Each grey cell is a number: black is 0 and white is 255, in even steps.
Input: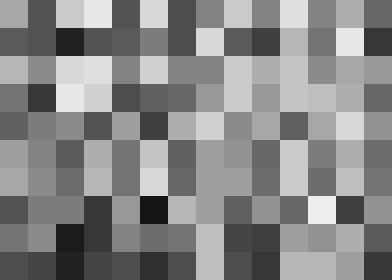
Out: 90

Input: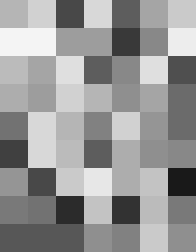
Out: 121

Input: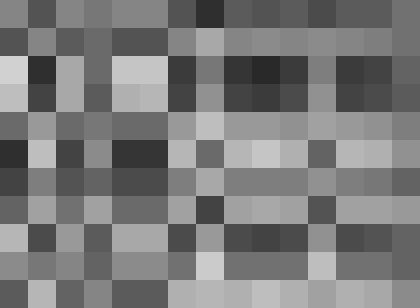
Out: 99

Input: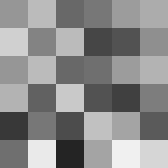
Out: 90

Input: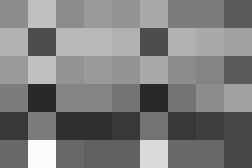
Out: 70

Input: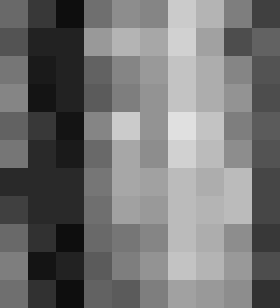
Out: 77

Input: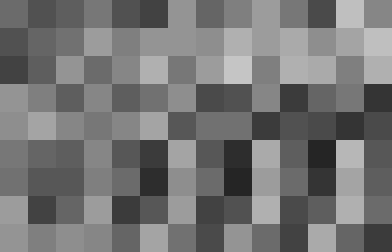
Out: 107
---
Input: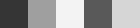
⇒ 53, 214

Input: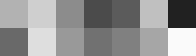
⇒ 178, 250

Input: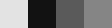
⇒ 227, 133

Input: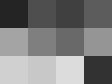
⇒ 36, 50

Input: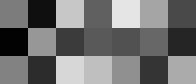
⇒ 124, 171

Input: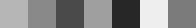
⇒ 182, 123
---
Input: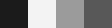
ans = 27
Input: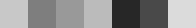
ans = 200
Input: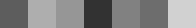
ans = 93
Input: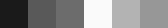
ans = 26
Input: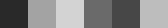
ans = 41
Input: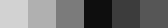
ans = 210
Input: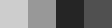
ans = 205
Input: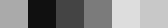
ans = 170
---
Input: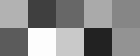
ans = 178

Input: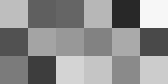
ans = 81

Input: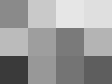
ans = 187

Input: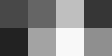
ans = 72

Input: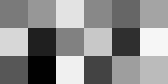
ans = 215

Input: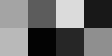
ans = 164

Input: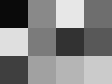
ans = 223

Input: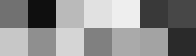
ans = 113

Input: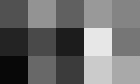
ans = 35
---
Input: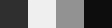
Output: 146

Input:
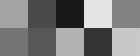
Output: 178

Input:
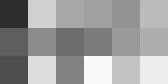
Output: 131

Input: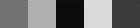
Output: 11

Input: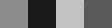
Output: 194

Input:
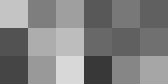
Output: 216

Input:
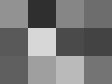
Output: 186

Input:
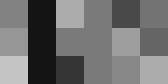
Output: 53

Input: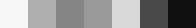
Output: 133

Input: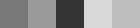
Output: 52
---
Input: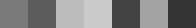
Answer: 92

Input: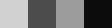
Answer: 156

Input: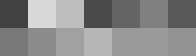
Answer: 88

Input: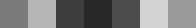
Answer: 76

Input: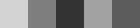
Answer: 127

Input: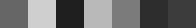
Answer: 60

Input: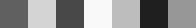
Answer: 96

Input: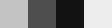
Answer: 195

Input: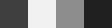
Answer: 141
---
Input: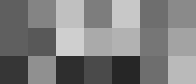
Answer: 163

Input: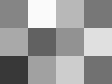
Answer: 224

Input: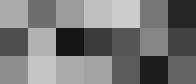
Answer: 66

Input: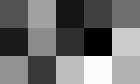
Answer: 202

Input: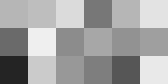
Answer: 159

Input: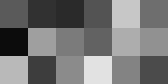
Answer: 145
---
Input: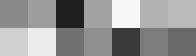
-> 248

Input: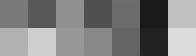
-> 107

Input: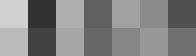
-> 160

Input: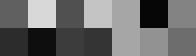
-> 166

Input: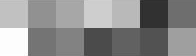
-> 185

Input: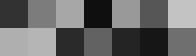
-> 153
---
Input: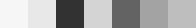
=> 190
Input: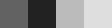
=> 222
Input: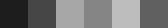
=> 96
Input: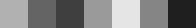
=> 31
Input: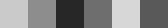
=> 89
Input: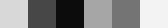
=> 243
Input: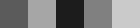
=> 202
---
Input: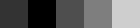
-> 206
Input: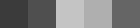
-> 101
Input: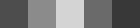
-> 56
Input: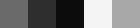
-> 168
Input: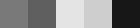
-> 23
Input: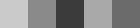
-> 107
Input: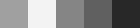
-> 40
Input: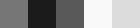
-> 220
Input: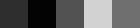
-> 111
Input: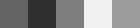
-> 155
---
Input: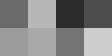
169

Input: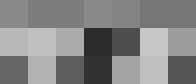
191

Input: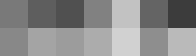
164

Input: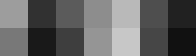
25

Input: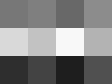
194

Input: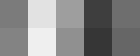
239

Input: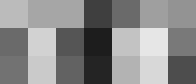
210

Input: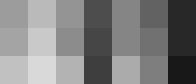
201
